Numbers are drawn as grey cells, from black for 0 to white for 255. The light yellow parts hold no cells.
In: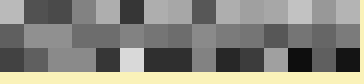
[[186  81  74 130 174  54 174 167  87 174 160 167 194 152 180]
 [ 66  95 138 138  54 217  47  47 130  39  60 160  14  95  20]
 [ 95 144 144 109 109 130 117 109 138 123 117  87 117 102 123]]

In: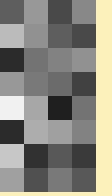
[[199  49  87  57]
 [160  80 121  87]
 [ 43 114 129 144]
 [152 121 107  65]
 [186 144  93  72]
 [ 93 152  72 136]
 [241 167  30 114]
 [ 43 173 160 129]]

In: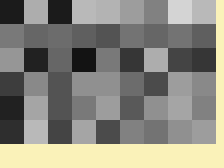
[[150  33 102  19 121  54 173  68  54]
 [121 102 108  95  83 115 102 115  95]
 [ 61 137  83 144 144 108  75 157 137]
 [ 33 165  83 121 157  89 144 165 129]
 [ 27 173  27 185 179 157 129 212 185]
 [ 46 185  68 165  75 129 115 144 157]]

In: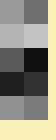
[[ 90  17]
 [ 31  49]
 [155 110]
 [143 123]
 [181 195]]

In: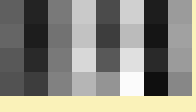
[[101  29 114 194  61 187  21 161]
 [ 95  35 121 201  75 208  29 155]
 [ 88  41 121 216  88 224  41 155]
 [ 82  61 129 181 148 251  15 135]]

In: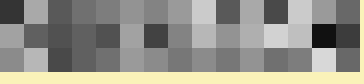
[[162  96  81  96  81 162  66 131 183 147 175 210 191  17  60]
 [ 52 169  89 112 125 147 131 154 203  89 169  73 203 154 104]
 [139 183  73  96 112 154 139 119 139 119 147 112 125 216 104]]

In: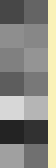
[[ 35  49]
 [ 71 100]
 [160 112]
 [ 93 120]
 [142 135]
 [128 148]
 [215 181]]
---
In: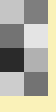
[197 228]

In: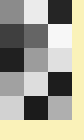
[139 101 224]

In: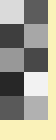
[218 167]

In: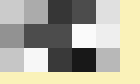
[203  76  57]

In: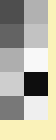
[ 78 194]

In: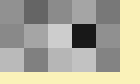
[145 165 182]
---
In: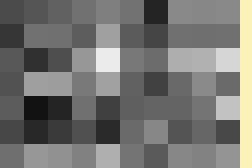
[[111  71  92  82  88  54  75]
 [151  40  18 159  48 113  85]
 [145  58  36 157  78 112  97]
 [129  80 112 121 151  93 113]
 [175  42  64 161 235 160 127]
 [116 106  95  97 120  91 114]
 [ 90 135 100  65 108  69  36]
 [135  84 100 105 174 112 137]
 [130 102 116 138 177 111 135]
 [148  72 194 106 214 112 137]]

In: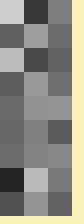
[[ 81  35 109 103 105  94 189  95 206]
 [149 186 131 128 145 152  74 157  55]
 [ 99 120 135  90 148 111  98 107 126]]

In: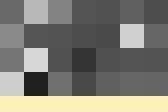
[[206 117 137 104]
 [ 31 215  85 185]
 [111  81  83 131]
 [ 73  52  77  84]
 [ 96  80  75  81]
 [102  84 208  96]
 [100  82 102  77]]

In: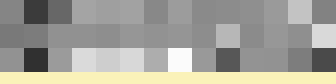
[[146 121 133]
 [ 48 124  59]
 [155 145 103]
 [218 145 164]
 [206 142 159]
 [216 150 162]
 [173 146 136]
 [251 149 156]
 [153 141 138]
 [ 87 183 140]
 [147 139 143]
 [146 151 154]
 [125 143 195]
 [ 74 217 130]]

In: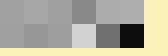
[[160 161]
 [151 167]
 [157 160]
 [211 136]
 [113 171]
 [ 13 174]]

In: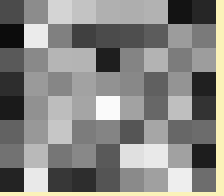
[[ 35 114  98  26  45  89  12  75]
 [233 185 152 145 154 137 235 140]
 [ 55 118 198 189 134 181 128 212]
 [ 45 136 124 165 162 180  64 195]
 [ 84  89 132 250 146  30  75 176]
 [138 224  85 162 136 132  78 174]
 [160 233 166 103  96 179  92 178]
 [238 161 103 191 148 124 156  19]
 [109  29 108  51  32 157 122  38]]

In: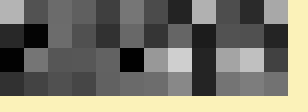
[[ 49   2  40 180]
 [ 67 117   4  82]
 [ 80  86 108 107]
 [ 70  87  80  95]
 [ 97  98  49  63]
 [106   1 104 118]
 [109 152  53  75]
 [136 207 101  35]
 [ 36  36  28 177]
 [116 164  82  77]
 [125 192  80  42]
 [114  65  36 168]]

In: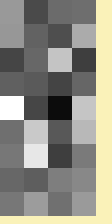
[[119 103 119 111 255  96  69 151 153]
 [156  94 231 201  70  90 103  98  74]
 [112 126  62  88  12  68 196  78 107]
 [154 136 122 184 197 102  62 171 110]]
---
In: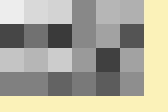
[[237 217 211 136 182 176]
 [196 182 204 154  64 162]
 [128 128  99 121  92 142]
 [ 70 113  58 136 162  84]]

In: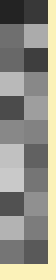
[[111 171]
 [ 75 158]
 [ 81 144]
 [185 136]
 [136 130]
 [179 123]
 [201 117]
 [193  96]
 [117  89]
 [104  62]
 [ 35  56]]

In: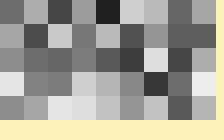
[[110 173  69 157  33 207 187 102 165]
 [142 165 229 221 194 149 194  88 180]
 [229 130 124 207 180 136  55 110 237]
 [142 110 102 124  88  61 221  69 173]
 [165  75 201 118 187  81 149  94  94]]

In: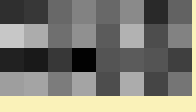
[[199 172 111 144  91 178  77 130]
 [158 164 124 164  77 172  69 117]
 [ 47  55 104 130 104 138  41  98]
 [ 33  25  55   2  84  91  84  63]]

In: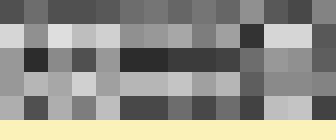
[[152 182 167 208 160 182 182 196 160 182  94 138 138 131]
 [214 144 222 190 208 144 152 167 125 160  51 214 214  88]
 [ 80 109  80  80  88 109 117 102 117 102 144  88  72 131]
 [174  80 174 125 190  72  72 109  72 109  66 190 196  66]
 [152  44 138  80 152  44  44  59  59  66 109 152 144  94]]

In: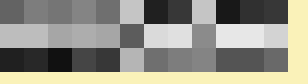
[[189 189 166 173 166  92 218 224 139 231 231 211]
 [ 99 125 117 132 111 197  32  55 197  24  48  55]
 [ 32  40  17  69  55 181 111 125 132  84  84 105]]
